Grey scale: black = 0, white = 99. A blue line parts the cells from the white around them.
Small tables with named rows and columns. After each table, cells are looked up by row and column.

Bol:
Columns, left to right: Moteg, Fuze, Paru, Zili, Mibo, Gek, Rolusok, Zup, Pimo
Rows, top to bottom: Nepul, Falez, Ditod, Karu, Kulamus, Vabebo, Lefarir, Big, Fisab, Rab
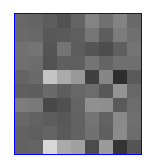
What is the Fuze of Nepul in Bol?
39
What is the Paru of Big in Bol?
36
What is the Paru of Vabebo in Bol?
41
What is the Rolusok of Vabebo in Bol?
34
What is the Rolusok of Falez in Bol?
36
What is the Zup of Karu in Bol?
43
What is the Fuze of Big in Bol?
38

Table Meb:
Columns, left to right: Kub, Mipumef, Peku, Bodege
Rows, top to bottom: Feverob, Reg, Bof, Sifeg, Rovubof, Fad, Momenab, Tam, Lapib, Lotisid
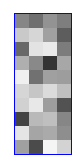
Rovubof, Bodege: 61
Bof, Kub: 40
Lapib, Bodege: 55
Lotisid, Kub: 62
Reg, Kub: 78
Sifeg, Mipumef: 53
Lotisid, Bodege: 82

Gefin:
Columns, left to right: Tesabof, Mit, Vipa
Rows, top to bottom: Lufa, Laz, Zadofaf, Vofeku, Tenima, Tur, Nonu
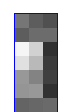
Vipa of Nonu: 41
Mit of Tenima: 51
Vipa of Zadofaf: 19
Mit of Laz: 42
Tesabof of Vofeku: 87
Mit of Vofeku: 72
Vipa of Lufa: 31
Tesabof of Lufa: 46
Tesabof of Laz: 36
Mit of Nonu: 40
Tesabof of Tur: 58
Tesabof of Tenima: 59

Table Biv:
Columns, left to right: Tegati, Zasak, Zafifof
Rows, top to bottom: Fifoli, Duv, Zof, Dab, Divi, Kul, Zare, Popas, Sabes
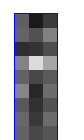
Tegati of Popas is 40
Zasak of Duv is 32
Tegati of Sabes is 38
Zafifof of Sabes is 33
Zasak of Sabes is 28
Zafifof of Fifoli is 23
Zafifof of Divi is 35
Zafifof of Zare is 32
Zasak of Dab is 85
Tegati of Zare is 34
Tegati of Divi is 38
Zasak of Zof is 20
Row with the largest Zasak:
Dab

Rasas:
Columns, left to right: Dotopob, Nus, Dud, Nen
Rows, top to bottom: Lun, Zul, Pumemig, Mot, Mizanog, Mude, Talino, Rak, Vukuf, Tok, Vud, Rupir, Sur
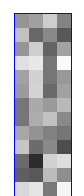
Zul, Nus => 40
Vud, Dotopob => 41
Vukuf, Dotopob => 65
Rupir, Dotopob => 37
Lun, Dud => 80
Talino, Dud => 60
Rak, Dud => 75
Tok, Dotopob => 77
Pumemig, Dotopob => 58
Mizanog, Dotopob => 63
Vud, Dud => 81
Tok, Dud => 53
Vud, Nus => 17
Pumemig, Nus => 80
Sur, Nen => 95
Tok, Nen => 30
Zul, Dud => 53
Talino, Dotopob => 46
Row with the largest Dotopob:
Mot

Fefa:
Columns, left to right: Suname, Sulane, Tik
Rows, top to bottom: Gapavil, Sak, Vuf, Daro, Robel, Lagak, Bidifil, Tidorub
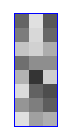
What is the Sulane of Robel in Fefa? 20
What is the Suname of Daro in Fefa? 43
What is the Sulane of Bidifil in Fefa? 49
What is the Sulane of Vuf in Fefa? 81
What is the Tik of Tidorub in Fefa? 68
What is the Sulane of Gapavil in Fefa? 87
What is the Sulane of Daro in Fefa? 55
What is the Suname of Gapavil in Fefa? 39
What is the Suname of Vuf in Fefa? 76
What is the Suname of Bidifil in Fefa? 58
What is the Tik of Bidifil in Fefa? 36
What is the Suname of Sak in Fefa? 48
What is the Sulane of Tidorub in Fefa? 62
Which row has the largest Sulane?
Gapavil

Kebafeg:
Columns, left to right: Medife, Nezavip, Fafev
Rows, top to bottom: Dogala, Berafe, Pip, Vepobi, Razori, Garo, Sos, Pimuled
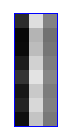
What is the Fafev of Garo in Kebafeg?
48
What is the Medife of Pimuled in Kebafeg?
6
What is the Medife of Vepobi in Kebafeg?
11
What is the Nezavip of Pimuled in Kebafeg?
76
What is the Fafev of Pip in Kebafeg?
46
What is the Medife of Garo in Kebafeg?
9
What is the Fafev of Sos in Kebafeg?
50
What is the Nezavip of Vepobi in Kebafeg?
81
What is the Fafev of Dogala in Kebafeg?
51

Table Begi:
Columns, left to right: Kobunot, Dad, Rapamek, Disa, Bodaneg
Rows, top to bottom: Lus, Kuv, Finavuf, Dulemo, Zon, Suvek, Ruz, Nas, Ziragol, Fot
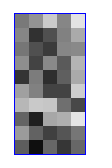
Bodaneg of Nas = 89
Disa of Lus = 52
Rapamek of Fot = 40
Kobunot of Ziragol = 60
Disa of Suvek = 26
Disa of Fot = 21
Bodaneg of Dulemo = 70

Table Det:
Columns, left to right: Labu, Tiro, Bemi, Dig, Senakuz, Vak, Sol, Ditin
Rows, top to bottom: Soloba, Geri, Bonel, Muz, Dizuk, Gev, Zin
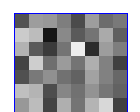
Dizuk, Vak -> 63
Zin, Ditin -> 25
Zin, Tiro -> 73
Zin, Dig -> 68
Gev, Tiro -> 70
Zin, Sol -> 84
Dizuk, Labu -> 31
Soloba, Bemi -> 59
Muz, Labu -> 26
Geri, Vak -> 45
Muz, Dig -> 60
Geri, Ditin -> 37
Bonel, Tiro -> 35
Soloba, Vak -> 61
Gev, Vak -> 57
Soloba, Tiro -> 61
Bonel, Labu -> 69
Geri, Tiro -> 73

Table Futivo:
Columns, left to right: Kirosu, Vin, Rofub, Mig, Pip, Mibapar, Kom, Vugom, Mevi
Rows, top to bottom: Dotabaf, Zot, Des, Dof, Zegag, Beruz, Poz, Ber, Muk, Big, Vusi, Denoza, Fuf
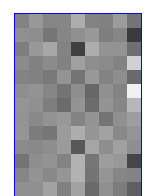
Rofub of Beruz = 52
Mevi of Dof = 81
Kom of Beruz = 56
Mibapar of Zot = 59
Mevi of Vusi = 27
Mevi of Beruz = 93
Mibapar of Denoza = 45
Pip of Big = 34
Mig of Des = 51
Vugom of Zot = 52
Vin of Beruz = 57
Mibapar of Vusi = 46
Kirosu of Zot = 56

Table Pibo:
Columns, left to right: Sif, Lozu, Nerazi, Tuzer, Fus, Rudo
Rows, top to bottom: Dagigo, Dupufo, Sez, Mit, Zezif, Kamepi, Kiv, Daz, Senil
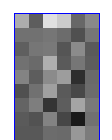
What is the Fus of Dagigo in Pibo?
40
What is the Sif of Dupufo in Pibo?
44
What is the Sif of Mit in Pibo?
44
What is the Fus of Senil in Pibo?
59
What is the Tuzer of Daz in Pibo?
27
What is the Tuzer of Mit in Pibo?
35
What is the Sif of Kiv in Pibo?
39
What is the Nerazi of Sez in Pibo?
47
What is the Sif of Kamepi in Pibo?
31
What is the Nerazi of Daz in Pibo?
51
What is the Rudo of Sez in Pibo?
35
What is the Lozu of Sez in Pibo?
46
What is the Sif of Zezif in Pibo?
51
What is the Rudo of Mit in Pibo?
36
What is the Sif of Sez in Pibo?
37
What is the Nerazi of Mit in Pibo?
68
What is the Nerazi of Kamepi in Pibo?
62

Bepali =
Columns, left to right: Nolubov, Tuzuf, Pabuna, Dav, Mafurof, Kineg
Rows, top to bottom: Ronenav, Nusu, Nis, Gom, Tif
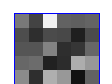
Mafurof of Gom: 67
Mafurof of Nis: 21
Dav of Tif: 59
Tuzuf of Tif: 18
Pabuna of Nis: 51
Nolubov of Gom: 40
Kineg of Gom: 59
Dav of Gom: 17
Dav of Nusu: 28
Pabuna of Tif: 68
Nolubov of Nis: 33
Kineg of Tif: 38
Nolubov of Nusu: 30
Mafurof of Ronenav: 37
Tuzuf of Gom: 42
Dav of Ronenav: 38

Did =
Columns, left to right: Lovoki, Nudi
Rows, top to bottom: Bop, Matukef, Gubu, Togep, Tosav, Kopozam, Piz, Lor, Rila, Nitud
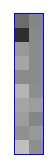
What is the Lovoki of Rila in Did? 56
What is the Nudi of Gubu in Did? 54
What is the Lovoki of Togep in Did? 64
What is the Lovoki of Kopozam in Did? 70
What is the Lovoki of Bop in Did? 42
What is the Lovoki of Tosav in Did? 54
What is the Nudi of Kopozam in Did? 55
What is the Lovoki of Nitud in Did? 74
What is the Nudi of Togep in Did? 54
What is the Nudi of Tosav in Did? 54
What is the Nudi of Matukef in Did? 53
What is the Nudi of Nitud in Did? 55
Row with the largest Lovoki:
Nitud

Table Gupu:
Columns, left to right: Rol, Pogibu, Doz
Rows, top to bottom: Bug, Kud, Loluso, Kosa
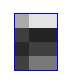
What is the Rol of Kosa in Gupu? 25
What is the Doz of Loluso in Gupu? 25
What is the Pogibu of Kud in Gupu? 14
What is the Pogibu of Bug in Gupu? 88
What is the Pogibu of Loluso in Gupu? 25
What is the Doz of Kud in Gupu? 14
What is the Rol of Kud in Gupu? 24
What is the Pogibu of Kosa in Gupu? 47
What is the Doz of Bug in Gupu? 88
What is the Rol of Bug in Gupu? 66
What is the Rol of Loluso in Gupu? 16
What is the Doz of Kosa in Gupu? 47
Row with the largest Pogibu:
Bug

